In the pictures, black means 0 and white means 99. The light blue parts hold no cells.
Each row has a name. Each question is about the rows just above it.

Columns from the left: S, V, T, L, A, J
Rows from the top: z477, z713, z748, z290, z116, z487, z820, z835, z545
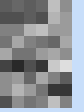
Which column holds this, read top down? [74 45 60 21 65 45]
L
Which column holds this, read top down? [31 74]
L
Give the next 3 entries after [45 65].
[50 45 40]

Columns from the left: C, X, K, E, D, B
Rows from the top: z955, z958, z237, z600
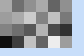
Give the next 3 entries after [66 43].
[56 66 39]
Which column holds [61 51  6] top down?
C
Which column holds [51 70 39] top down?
E
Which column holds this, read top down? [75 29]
D

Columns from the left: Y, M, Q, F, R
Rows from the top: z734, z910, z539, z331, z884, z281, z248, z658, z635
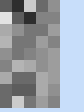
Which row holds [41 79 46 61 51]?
z635
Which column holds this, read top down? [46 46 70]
M
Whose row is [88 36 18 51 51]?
z910
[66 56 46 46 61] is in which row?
z539
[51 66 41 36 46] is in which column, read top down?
Q
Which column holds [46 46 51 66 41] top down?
Q
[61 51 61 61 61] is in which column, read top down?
R

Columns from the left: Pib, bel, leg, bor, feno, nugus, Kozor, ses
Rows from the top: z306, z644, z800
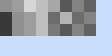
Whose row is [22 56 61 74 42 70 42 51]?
z644
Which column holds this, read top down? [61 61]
leg
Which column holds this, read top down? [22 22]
Pib

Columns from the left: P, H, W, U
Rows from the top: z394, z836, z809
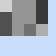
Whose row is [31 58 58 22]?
z836
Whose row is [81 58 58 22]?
z394
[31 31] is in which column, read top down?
P

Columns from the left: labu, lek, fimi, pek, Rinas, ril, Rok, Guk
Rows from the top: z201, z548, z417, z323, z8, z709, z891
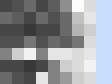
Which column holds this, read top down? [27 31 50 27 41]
labu
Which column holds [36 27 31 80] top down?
lek
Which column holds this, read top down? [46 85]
Rok
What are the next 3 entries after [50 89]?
[89 85 89]

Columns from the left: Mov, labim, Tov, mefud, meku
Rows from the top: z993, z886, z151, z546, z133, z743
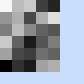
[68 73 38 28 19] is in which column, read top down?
labim
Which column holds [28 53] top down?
Tov
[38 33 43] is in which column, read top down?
mefud
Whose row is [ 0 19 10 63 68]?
z743
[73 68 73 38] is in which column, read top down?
labim
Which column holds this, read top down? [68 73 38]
labim
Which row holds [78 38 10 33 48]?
z546

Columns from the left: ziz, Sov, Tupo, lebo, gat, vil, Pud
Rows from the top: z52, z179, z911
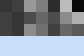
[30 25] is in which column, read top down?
gat
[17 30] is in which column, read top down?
gat
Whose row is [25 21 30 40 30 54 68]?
z179
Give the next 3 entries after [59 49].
[17 73  4]
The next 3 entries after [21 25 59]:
[49 17 73]
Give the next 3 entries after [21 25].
[59 49 17]

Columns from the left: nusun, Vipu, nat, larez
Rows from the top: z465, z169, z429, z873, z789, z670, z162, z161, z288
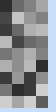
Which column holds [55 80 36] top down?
larez
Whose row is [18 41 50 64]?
z465
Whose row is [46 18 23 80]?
z161
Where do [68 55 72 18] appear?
z670

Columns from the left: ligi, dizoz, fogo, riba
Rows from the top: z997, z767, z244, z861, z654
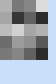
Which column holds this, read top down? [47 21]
dizoz
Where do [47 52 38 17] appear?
z654
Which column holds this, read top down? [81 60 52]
dizoz
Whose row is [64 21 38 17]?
z767
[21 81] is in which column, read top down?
dizoz
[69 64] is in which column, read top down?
ligi
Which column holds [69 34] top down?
riba

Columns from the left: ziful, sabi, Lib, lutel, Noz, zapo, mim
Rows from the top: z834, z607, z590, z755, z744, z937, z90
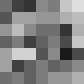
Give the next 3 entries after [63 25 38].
[48 38 43]
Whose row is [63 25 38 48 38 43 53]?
z937
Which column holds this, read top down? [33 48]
lutel
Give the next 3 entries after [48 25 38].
[48 29 77]

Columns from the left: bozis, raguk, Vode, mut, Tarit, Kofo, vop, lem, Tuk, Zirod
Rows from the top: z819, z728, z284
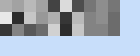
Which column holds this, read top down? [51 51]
lem
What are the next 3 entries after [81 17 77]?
[51 51 42]
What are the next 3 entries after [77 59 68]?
[21 72 51]

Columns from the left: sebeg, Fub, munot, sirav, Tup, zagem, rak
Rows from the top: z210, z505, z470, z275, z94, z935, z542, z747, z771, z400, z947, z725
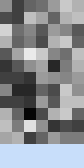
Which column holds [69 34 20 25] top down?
sebeg
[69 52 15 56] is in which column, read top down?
Tup
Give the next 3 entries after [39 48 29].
[69 78 39]
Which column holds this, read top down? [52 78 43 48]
zagem
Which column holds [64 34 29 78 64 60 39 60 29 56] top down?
sirav
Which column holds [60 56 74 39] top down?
rak
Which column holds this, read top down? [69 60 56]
rak

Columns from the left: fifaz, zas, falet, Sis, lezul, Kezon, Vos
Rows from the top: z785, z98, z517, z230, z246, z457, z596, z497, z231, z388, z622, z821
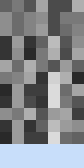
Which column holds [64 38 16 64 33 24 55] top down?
Vos
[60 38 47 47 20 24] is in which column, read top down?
Sis
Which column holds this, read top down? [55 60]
Sis
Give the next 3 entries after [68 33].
[60 64 24]
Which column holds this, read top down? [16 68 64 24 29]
falet

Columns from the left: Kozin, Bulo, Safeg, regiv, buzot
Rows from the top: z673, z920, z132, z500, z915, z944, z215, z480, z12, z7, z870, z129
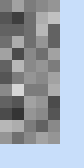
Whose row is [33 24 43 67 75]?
z920
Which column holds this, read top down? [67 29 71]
Bulo
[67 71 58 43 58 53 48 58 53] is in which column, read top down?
regiv

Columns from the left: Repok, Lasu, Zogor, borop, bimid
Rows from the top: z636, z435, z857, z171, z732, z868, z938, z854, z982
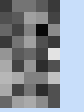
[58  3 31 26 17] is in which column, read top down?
borop
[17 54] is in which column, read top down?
borop
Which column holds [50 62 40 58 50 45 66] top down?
Zogor
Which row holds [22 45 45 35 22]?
z636

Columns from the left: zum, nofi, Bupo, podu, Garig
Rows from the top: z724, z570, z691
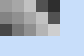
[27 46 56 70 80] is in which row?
z691
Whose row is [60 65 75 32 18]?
z724
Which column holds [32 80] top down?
Garig

